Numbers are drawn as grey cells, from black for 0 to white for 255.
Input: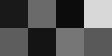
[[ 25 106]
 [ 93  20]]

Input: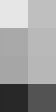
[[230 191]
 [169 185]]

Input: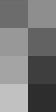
[[108 142]
 [152  98]]

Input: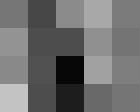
[[118  71]
 [147  77]]

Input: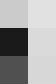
[[203 225]
 [ 26 218]]

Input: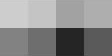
[[205 196]
 [130 110]]

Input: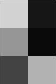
[[210  22]
 [150  10]]

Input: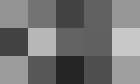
[[148 115]
 [ 67 183]]
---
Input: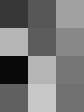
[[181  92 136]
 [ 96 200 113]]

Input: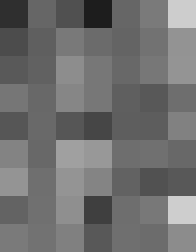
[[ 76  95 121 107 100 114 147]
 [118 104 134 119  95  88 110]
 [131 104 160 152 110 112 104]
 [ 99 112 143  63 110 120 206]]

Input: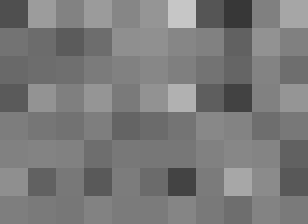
[[115 108  91 109 143 144 134 129  97 146 128]
 [ 90 147 127 149 122 146 177  94  66 129 149]
 [129 131 129 110 120 119 119 129 135 132  97]
 [126 122 119 130 123 123 133 121 110 131 122]]

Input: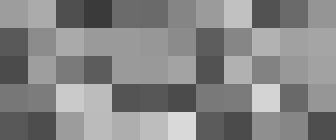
[[ 89 140 170 154 154 151 139  93 134 178 161 165]
 [119 124 202 188  84  87  75 121 123 212 105 150]]

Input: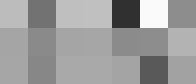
[[165 138 165 166 139 141 179]]

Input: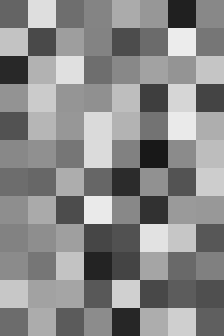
[[195  73 158 131  76 107 236 118]
 [147 203 149 144 190  62 214  68]
 [136 144 118 219 129  24 139 189]
 [142 170  76 234 136  49 154 152]
 [139 118 195  35  68 165 105 128]
 [108 172  91 140  38 173 207  95]]
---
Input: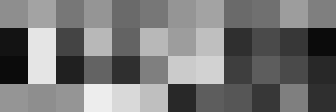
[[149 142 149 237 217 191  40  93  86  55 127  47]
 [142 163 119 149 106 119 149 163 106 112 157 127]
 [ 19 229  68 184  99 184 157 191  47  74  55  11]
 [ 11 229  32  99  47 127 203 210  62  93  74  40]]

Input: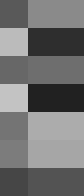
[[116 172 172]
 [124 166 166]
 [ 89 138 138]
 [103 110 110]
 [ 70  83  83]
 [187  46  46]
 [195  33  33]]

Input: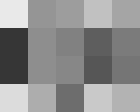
[[233 149 157 193 165]
 [ 54 142 135  86 117]
 [ 54 142 129  94 123]
 [220 173 109 201 179]]

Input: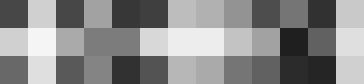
[[208 245 170 124 124 216 237 237 195 162  31  97 223]
 [104 223  89 132  49  83 183 170 117  97  43  37 208]
 [ 71 208  71 162  55  63 189 177 147  77 117  49 201]]

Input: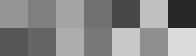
[[ 85 101 172 120 200 142 220]
 [149 127 164 113  71 192  39]]

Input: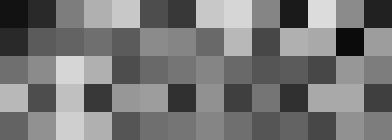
[[111 139 214 176  77 105 117 133 105  85  91  71 151 125]
 [ 99 145 207 176  85 111 117 133 111  85  99  71 145 125]
 [184  77 192  56 151 157  48 145  63 117  48 169 169  63]
 [ 18  41 125 176 200  77  56 200 214 133  26 220 139  33]
 [ 41  91  99 111  91 139 133 105 184  71 176 169  11 157]]

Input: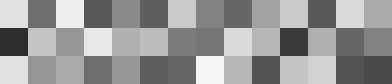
[[225 110 238  88 138  95 202 130 102 162 202  88 218 170]
 [225 150 170 110 150  95 102 244 183  82 196 210  82  74]
 [ 45 196 150 231 176 189 124 118 218 183  59 176 102 130]]
